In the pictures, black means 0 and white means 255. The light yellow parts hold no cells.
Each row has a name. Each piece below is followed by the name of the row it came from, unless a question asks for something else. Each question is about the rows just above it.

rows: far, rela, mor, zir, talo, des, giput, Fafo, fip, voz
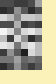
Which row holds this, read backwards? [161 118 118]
fip
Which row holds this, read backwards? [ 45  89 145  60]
rela
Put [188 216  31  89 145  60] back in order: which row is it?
Fafo
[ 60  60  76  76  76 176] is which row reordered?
zir
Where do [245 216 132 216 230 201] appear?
talo

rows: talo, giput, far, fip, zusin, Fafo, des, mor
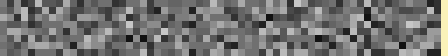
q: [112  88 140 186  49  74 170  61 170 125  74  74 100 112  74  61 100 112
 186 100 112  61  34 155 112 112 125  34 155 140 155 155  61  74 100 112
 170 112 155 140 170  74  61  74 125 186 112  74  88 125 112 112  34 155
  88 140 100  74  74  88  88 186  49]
giput
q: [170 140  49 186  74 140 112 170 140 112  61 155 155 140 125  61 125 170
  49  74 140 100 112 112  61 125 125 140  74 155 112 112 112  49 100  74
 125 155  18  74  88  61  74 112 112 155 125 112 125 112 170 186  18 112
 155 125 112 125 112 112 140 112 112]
far
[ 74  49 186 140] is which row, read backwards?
giput
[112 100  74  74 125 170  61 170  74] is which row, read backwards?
giput
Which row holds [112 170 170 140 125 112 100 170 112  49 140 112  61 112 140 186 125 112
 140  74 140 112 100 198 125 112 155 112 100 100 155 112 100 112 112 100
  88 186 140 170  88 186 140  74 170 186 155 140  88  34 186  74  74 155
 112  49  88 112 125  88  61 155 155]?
zusin
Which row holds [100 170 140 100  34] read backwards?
des

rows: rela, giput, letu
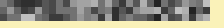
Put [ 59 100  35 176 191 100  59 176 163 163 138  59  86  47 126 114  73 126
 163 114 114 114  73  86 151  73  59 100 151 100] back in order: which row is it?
giput
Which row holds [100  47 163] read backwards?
letu
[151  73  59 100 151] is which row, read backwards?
giput
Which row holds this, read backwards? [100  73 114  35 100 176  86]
rela
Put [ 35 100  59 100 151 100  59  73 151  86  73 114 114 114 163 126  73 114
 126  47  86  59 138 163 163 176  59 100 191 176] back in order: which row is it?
giput
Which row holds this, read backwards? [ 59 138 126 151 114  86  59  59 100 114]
letu

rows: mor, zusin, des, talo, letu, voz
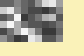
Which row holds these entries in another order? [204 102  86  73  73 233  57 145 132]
zusin
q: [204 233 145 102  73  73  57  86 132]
zusin
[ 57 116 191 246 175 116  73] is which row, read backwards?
letu
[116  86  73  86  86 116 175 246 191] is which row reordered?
talo
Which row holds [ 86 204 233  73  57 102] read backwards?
voz

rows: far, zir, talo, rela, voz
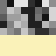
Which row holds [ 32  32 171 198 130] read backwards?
rela
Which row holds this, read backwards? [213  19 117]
talo
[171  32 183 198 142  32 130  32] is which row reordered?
rela
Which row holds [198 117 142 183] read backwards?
voz
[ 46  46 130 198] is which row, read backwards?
voz
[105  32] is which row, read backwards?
zir

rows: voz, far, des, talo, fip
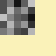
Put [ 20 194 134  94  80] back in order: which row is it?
des
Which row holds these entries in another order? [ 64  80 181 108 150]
far
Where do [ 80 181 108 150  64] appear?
far
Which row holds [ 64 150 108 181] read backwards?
far
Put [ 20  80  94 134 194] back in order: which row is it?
des
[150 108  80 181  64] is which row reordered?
far

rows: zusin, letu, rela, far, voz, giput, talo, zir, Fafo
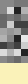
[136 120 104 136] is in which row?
Fafo
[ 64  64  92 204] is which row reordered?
talo
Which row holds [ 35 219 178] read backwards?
zir
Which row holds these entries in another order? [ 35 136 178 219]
letu

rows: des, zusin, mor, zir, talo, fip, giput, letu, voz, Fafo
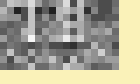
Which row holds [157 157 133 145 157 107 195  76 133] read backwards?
voz
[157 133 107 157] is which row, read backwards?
des
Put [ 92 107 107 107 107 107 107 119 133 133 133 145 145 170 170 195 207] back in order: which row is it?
zir
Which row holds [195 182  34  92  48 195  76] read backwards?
zusin

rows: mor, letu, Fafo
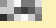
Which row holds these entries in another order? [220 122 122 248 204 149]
mor
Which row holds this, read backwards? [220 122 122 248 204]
mor
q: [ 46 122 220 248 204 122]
Fafo
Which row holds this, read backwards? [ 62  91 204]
letu

